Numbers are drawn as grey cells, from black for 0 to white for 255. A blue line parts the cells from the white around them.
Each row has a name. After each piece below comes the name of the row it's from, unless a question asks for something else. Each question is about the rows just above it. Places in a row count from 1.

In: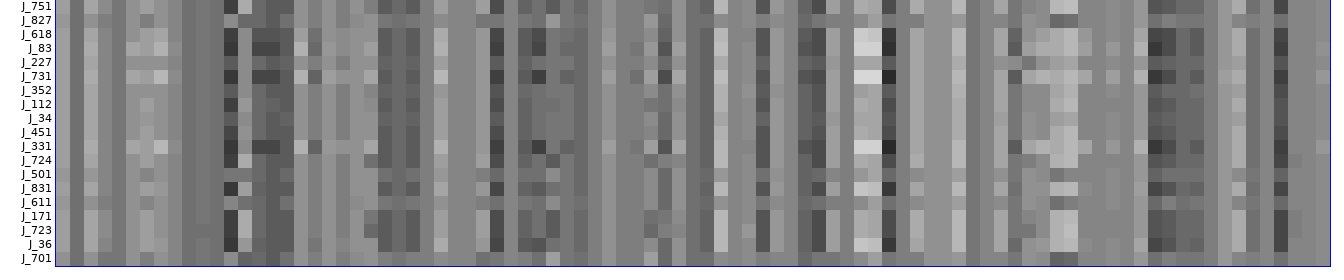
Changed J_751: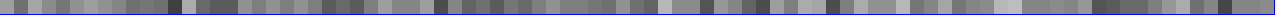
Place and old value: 49, 133
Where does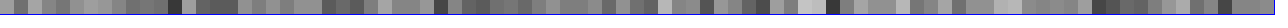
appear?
J_831
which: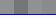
J_501
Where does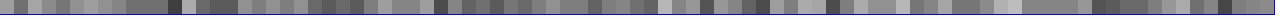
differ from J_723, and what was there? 43, 105

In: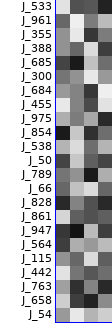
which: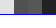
J_533
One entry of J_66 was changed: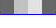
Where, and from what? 3, 219
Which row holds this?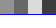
J_388
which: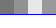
J_300
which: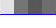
J_442
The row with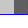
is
J_50
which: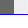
J_961

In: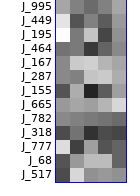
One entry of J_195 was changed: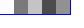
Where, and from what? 4, 70
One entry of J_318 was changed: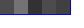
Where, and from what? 5, 70
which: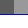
J_449
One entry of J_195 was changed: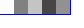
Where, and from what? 2, 122
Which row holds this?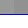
J_517
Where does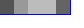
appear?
J_68

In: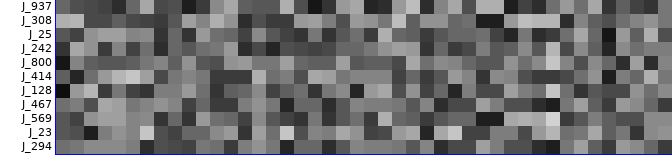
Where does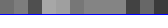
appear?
J_414
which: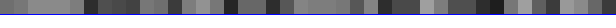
J_294
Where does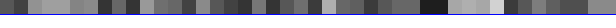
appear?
J_569
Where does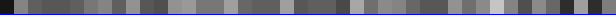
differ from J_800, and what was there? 44, 132
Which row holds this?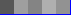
J_308

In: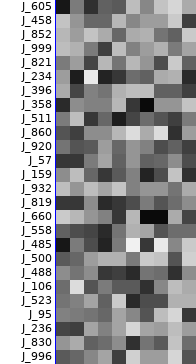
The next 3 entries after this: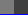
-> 189 129 157
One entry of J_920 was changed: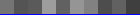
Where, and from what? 5, 103
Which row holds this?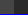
J_558
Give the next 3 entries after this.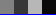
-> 10 171 69
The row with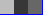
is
J_511
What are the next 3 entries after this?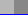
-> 157 157 202
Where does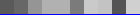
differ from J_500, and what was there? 3, 157

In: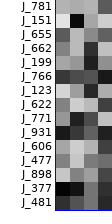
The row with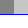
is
J_477
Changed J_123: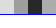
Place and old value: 1, 213
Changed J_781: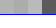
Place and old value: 3, 179
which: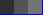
J_481
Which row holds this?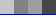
J_898
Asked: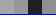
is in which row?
J_199

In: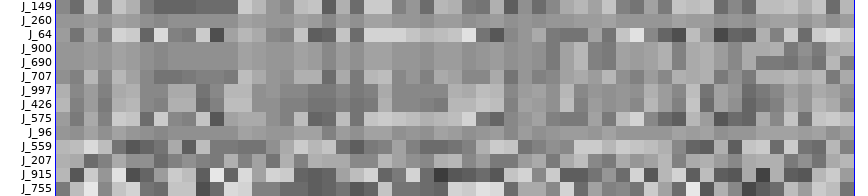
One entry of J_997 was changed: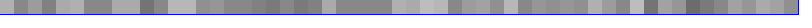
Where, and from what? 19, 122
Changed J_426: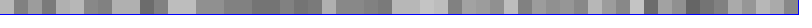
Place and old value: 45, 129
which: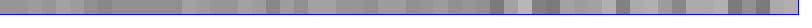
J_900
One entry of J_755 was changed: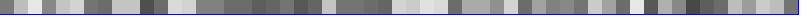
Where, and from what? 36, 136
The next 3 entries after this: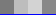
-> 108 94 183
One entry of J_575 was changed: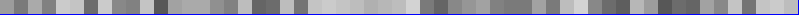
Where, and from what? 51, 170

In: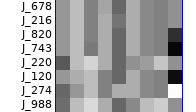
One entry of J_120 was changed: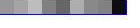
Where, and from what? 2, 173
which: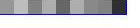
J_820
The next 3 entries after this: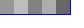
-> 173 137 129
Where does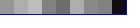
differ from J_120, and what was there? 5, 103
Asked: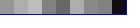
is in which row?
J_120
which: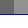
J_220

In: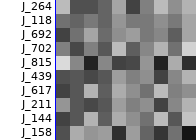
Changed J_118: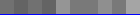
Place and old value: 3, 121
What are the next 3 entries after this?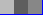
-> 179 113 210
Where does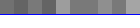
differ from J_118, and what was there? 5, 149
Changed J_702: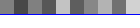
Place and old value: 5, 187
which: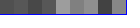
J_439

